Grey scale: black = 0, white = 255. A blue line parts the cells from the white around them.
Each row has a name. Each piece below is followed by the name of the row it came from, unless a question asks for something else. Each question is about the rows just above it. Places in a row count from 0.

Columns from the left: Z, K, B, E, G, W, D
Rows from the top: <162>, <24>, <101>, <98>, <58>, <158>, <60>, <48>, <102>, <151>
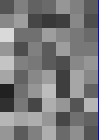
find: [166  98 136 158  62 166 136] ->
<158>
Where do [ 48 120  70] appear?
<48>
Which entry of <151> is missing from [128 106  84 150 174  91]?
[143]

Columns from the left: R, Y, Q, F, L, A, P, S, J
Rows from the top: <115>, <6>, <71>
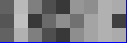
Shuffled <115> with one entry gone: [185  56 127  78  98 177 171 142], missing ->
[150]
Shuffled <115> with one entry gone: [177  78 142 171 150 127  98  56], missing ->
[185]

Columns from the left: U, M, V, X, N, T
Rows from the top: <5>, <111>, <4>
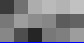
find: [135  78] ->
<4>
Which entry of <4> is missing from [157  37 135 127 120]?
[78]
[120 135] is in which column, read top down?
U
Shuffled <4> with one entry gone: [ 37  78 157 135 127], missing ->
[120]
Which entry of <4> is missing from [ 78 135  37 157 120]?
[127]

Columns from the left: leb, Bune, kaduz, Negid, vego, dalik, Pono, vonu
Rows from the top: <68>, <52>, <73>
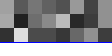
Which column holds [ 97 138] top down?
Negid
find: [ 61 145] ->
<52>

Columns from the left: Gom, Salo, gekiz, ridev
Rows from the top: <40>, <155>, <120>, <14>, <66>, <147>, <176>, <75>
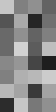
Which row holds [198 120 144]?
<75>
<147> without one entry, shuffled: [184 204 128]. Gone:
[176]
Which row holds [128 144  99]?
<40>
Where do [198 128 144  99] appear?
<40>
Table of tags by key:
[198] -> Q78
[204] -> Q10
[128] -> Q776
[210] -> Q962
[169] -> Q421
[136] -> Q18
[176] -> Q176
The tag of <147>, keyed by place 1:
Q176

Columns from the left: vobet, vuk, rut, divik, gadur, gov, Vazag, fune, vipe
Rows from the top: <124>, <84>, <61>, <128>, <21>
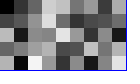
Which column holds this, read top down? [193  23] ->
Vazag
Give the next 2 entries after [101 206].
[193 117]
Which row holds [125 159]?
<128>
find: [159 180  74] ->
<128>
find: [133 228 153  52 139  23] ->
<61>

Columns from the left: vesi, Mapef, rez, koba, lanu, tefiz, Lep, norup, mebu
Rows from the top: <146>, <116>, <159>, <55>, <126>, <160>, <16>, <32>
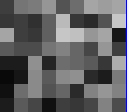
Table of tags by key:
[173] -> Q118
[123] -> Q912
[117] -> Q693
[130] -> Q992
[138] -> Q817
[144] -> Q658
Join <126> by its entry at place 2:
Q658
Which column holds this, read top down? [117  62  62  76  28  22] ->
Mapef
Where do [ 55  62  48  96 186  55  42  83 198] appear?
<116>
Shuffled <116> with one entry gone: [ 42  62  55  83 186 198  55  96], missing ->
[48]
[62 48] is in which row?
<116>
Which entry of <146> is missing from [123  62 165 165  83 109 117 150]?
[157]
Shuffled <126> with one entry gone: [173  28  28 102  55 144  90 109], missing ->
[36]

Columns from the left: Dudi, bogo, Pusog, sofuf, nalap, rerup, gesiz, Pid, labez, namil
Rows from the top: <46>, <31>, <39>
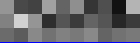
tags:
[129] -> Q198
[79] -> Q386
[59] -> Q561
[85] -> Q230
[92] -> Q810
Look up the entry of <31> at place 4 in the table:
Q230
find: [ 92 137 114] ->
<39>
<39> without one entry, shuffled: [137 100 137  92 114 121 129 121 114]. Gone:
[107]

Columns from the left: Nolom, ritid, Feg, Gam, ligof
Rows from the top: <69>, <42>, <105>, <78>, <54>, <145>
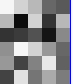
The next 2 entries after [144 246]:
[211 152]
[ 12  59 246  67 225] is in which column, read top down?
ritid
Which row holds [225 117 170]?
<145>
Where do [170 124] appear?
<145>
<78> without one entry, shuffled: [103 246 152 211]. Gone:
[144]
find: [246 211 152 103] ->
<78>

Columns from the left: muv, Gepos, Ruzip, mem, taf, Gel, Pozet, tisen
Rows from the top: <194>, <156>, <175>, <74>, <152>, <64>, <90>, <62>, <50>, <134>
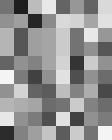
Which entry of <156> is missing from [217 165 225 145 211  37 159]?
[138]
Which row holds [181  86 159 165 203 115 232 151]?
<175>
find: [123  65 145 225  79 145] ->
<64>

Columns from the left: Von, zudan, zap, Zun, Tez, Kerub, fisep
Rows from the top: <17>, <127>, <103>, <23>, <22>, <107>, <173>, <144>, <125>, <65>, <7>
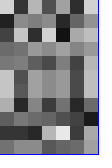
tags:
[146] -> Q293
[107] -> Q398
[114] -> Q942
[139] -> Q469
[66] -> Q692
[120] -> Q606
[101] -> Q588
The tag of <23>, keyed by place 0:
Q398
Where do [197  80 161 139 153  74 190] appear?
<107>
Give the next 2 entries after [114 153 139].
[161 133]
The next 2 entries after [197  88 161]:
[139 153]
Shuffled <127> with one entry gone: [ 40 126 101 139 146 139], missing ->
[33]

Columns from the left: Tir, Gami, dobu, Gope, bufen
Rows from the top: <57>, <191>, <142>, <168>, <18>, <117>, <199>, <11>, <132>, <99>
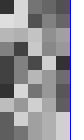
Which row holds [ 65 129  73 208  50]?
<18>
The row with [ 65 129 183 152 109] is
<117>
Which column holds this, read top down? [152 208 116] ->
Gami
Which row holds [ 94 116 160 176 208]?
<99>
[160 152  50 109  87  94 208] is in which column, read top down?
bufen
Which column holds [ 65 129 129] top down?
Gami
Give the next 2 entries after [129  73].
[208  50]

